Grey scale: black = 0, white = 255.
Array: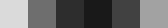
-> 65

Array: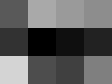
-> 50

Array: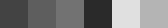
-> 224

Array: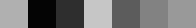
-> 92

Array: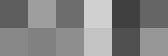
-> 64

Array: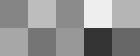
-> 181

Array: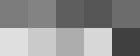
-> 108
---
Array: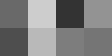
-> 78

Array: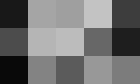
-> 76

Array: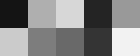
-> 203

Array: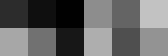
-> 167

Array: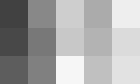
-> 72

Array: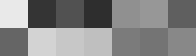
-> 101

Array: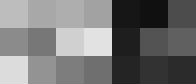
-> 139

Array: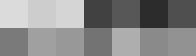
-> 122

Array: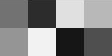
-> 149
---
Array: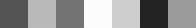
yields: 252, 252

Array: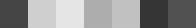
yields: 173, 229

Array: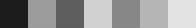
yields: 209, 227

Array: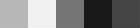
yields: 117, 241

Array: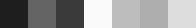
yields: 250, 250

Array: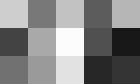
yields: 252, 252

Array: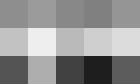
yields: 186, 238

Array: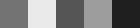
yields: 85, 234
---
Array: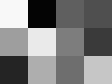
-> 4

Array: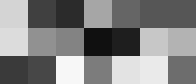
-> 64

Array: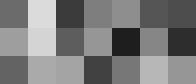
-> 219

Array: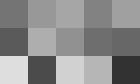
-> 152

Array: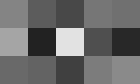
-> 92

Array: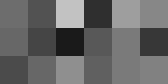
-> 82
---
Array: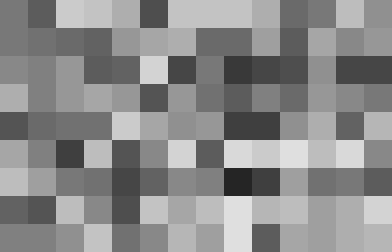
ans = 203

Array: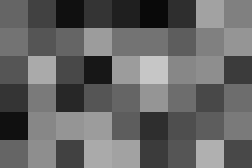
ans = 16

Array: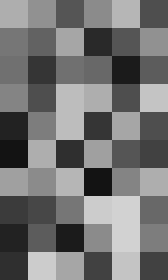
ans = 85

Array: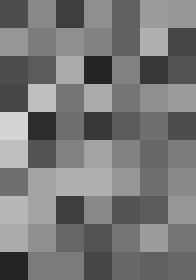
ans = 62

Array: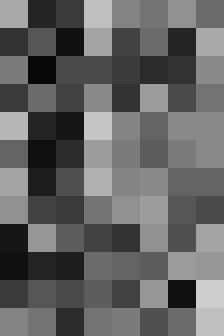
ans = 58

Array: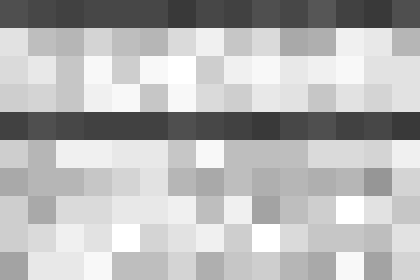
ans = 65

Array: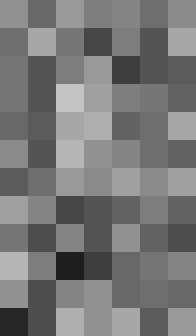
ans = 153
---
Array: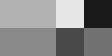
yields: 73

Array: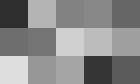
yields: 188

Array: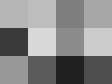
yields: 140

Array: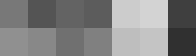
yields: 196

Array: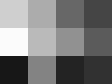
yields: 145

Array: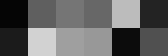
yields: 12
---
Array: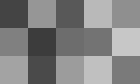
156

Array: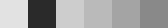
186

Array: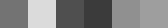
59

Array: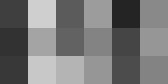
150

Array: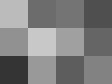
153

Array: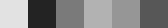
178

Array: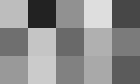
129

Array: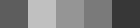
149
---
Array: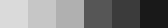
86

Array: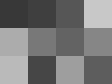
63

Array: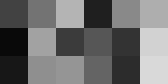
31

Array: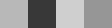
56

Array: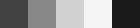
210

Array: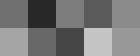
125

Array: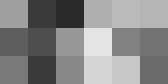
175
